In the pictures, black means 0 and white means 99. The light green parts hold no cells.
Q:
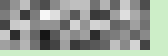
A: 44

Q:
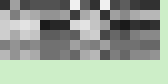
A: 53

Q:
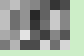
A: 52

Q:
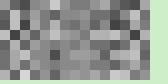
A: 39

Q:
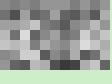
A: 67

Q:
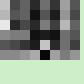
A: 33

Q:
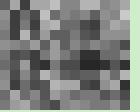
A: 19
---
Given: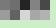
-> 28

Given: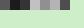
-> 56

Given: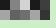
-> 24

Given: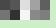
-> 37

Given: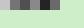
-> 14

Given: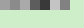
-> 22

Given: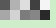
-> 95
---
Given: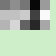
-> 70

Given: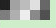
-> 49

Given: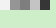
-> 94

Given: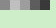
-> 53

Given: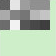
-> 42

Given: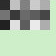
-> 13

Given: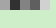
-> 64

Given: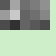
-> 29
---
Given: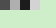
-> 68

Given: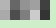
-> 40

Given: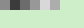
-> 23

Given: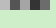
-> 33

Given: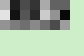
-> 12

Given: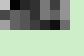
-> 1
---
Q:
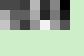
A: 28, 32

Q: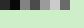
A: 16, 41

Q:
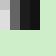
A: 76, 7

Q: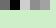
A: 42, 63

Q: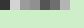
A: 20, 70

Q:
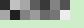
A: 17, 92

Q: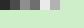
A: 16, 69

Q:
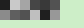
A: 12, 59

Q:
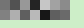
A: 45, 41
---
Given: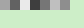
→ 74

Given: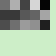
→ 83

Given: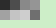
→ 53

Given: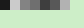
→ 34

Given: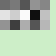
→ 57

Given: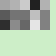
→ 13

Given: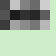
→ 41

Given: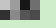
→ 9

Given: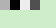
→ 92
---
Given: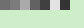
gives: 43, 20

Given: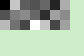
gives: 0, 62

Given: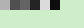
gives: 69, 5

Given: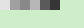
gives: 88, 21

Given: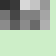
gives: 18, 68

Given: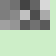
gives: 49, 35

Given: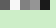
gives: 36, 10

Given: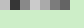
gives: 74, 39

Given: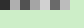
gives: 18, 73

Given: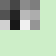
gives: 41, 58
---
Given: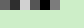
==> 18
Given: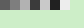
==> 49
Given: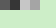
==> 21
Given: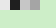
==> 12
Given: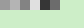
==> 70
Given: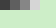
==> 37
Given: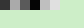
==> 66
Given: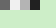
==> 93
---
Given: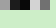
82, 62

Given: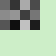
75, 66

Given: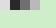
86, 72

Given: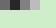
73, 50

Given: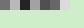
85, 72

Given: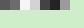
95, 82

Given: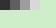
84, 61

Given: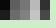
76, 72

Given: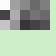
98, 76

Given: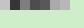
76, 71
